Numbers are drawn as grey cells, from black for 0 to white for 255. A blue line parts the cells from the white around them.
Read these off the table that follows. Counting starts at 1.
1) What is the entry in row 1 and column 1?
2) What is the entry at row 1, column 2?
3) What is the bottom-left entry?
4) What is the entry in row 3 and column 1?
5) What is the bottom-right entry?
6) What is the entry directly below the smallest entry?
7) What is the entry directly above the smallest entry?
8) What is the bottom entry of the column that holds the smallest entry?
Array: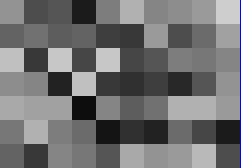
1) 147
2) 77
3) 99
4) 192
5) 77
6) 107
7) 192
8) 119

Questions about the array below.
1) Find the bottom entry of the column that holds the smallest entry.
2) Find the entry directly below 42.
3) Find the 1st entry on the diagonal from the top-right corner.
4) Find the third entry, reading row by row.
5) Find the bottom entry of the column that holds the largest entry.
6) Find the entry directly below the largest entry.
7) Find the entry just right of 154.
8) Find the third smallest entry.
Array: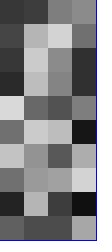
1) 167
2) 217
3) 139
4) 126
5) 96
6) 112
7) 161
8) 35
